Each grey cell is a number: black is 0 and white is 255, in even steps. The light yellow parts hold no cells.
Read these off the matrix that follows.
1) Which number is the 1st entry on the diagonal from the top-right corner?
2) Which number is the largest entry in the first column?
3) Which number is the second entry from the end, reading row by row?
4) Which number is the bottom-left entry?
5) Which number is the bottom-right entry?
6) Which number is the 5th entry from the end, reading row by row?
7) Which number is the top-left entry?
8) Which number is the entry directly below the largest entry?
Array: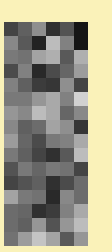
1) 21
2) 163
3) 89
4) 114
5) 150
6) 156
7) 68
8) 136
